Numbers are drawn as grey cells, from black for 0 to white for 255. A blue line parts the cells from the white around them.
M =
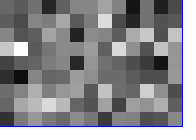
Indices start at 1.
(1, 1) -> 103
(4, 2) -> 253
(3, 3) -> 95
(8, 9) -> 67
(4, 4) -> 119
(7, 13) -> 78
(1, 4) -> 38
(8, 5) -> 185
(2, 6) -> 90
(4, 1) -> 199
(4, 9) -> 217
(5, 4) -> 125
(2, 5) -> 167
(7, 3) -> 175
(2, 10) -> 37
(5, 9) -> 99
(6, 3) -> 134
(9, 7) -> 118
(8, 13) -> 94
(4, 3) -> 90
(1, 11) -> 115
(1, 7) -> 134
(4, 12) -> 193
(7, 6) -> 160
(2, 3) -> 133
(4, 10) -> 143
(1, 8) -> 163
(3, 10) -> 171
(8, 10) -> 159
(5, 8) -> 113
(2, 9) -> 75
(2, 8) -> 220
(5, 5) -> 134

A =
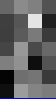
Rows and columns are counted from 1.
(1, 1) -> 103
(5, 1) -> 127
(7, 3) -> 132
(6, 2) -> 111
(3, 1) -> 62
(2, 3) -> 228
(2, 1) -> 63
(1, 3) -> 128

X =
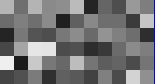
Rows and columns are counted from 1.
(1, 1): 181
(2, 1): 108
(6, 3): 123
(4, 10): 139
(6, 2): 81
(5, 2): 28
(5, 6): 189
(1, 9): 78
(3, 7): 106
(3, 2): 120
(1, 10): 153
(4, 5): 76
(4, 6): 80
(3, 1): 36
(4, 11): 126
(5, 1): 239
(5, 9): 100
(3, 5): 120
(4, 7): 45
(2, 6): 96

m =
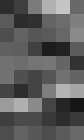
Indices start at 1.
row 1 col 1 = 45
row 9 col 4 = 57
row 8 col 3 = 138
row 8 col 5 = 37
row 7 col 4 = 126
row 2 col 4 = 100
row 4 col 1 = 96
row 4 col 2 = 94
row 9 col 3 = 74
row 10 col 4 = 77
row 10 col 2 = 99
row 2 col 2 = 44
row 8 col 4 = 69
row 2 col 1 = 90
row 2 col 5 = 108
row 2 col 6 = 127
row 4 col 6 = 92
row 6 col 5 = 114
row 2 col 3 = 48

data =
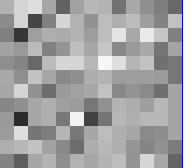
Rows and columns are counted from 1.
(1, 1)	177
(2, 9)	174
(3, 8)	189
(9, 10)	175
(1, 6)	161
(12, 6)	178
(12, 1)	131
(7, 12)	112
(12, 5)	142
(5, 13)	119
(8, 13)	165
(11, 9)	174
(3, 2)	54
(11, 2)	183
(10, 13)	165
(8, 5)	159
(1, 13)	105
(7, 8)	193
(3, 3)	159
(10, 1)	155
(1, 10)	168
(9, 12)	184
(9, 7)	66
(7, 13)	165
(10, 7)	167
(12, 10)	147
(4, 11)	168
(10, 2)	222
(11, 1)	174
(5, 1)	142
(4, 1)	163
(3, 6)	178
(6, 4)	166
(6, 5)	137

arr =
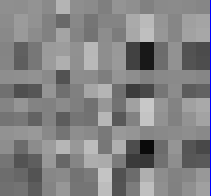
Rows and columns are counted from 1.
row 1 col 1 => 143
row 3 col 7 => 115
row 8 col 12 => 150
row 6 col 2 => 143
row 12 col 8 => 171
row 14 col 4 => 132
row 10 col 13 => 139
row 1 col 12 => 138
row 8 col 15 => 169
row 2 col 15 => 164
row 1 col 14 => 137
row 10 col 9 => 153
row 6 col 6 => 141
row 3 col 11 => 191
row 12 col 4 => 152
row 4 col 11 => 24
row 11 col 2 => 108
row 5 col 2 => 94
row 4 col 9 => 153
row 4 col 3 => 119
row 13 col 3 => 83
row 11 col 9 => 175
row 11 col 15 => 72
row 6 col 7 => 140
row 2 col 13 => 134
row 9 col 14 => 147
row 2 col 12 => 149
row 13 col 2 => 103
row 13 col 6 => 115
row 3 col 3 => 140
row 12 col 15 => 89
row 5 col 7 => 185
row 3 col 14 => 162
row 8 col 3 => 131
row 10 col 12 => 137
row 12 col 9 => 123

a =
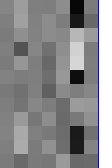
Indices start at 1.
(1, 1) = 133
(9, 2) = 154
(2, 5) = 125
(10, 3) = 128
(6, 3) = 127
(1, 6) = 7
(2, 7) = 104
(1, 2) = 157
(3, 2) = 143
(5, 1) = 123
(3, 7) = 155
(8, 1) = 126
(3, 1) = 123
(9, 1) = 129
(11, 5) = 110
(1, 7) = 123
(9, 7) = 145
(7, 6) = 126
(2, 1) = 127
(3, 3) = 130
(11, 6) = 27
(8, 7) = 152
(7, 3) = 128
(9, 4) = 141
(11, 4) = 145

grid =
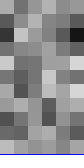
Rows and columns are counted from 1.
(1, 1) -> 172
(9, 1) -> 81
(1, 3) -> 150
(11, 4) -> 156
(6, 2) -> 94
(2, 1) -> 89
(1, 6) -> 152
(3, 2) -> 195
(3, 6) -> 21
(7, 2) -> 83
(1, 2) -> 114
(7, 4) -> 188
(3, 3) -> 155
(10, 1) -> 105
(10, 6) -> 91
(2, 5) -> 125
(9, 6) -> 116
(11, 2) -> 161
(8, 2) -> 174
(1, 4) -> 178
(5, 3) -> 117
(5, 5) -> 160
